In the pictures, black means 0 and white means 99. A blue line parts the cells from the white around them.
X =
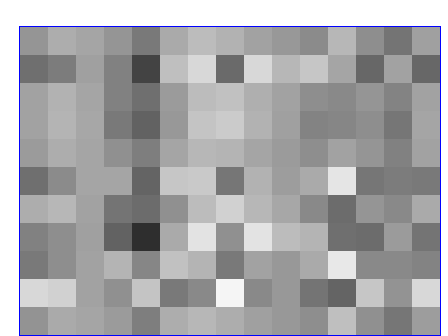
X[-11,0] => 58
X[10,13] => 46
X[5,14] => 47
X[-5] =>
[67, 71, 63, 45, 42, 56, 73, 81, 71, 65, 53, 42, 58, 53, 66]
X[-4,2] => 62
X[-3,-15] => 47
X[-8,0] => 63
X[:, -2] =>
[45, 63, 51, 46, 50, 48, 53, 60, 53, 57, 46]
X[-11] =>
[58, 67, 64, 58, 47, 66, 73, 69, 63, 59, 54, 71, 55, 45, 62]
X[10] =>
[57, 66, 64, 60, 49, 67, 71, 67, 62, 59, 55, 74, 56, 46, 61]
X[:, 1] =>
[67, 48, 69, 70, 67, 54, 71, 55, 55, 81, 66]
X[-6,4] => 39
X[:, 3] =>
[58, 50, 50, 47, 56, 64, 45, 38, 70, 56, 60]
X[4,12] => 58
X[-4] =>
[50, 55, 62, 38, 18, 66, 88, 56, 88, 73, 70, 43, 42, 60, 45]
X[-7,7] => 70
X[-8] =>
[63, 70, 65, 47, 38, 59, 76, 79, 69, 62, 51, 52, 55, 46, 64]
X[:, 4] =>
[47, 26, 43, 38, 49, 39, 42, 18, 52, 76, 49]
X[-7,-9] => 71
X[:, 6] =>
[73, 84, 73, 76, 71, 78, 73, 88, 70, 53, 71]
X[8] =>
[47, 55, 63, 70, 52, 75, 70, 47, 63, 59, 66, 90, 53, 53, 51]
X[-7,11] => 63
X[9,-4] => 39

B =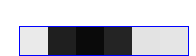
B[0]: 91
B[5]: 89

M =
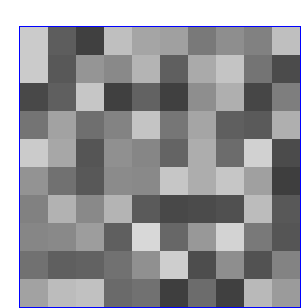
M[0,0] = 79
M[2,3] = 25
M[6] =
[50, 69, 53, 70, 35, 28, 29, 31, 73, 34]
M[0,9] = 74
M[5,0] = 57
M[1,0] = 79
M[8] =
[44, 37, 38, 44, 56, 80, 30, 55, 32, 51]
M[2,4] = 38
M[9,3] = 41
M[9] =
[63, 73, 75, 41, 44, 24, 42, 25, 72, 60]
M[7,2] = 61
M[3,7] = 37
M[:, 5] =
[62, 37, 25, 46, 39, 77, 28, 40, 80, 24]
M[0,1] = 36
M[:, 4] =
[64, 70, 38, 76, 52, 53, 35, 84, 56, 44]
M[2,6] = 55
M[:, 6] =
[47, 66, 55, 64, 67, 67, 29, 59, 30, 42]
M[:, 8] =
[50, 45, 27, 35, 81, 62, 73, 47, 32, 72]
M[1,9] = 29

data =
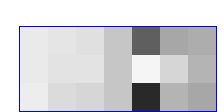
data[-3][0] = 91
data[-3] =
[91, 89, 87, 77, 37, 65, 67]
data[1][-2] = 83
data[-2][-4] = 77
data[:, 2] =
[87, 88, 83]
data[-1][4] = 16

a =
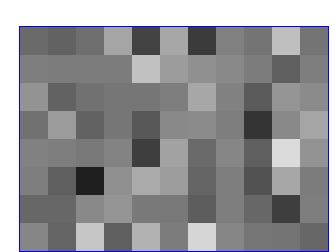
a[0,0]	41
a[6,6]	36
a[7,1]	39
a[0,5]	65
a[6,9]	24
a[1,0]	49
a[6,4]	47
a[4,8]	37
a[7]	[52, 39, 77, 37, 69, 48, 83, 52, 46, 45, 40]
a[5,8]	32
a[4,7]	52
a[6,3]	58
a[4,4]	24
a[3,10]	64
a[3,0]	44
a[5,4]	66
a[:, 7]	[50, 53, 50, 49, 52, 49, 49, 52]
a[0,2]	43
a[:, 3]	[64, 48, 46, 46, 51, 56, 58, 37]
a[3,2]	38
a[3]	[44, 60, 38, 46, 34, 53, 54, 49, 20, 53, 64]
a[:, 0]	[41, 49, 57, 44, 50, 49, 40, 52]
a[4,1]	49
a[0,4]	26

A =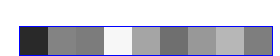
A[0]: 16
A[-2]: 71
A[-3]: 59
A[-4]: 43

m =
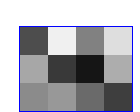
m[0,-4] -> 30
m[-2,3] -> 67
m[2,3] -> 24
